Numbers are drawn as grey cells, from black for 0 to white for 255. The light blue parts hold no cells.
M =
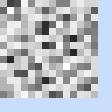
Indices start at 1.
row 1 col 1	197
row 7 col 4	202
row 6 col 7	226
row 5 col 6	103
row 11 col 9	176
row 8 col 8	202
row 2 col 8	155
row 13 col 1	180
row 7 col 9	247
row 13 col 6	114
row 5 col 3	211
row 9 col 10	214
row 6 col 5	172
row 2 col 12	213
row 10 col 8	175
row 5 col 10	189
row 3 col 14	230
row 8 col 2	182
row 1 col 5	141
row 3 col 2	155
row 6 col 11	39
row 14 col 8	81
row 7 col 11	220
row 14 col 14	188
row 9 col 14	220
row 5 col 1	209
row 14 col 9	104
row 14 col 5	194
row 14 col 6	236
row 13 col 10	230
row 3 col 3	119
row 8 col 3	152
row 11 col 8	227
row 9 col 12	226

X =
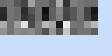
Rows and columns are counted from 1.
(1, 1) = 109
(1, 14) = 108
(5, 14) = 93
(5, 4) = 132
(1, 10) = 51
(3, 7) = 25
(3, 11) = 88
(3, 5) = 71
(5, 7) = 80
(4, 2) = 113
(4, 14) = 184
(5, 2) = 116
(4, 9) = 24
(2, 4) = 43
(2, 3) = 108
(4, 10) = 233
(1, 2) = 116
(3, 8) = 96
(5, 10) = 198
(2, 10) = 70
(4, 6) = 121

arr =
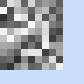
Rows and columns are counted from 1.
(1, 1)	95
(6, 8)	62
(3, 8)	154
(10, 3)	141
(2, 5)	102
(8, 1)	149
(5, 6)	161
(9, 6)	160
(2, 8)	86
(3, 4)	224
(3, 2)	92
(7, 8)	164
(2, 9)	118
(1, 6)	129
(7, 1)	168
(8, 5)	230
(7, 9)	161
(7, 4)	70
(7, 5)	119
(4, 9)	106
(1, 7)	154
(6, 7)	228
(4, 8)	125
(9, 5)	61
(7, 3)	143
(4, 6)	181
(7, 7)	240

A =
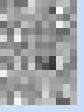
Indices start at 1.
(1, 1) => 124
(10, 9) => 207
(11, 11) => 166
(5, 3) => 205
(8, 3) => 128
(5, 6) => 117
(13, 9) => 168
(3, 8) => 159
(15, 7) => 192
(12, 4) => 182
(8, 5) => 161
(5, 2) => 114
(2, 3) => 150
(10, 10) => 131
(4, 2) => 152
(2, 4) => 185
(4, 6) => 127
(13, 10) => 202
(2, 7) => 148
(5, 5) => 140
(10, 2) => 118
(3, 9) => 145
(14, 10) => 196
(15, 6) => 179
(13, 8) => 165
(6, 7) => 165
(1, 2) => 159
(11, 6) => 177
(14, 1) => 163
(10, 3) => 200
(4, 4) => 192
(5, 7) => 140
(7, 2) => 143
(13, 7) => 192
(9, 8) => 65
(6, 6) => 147
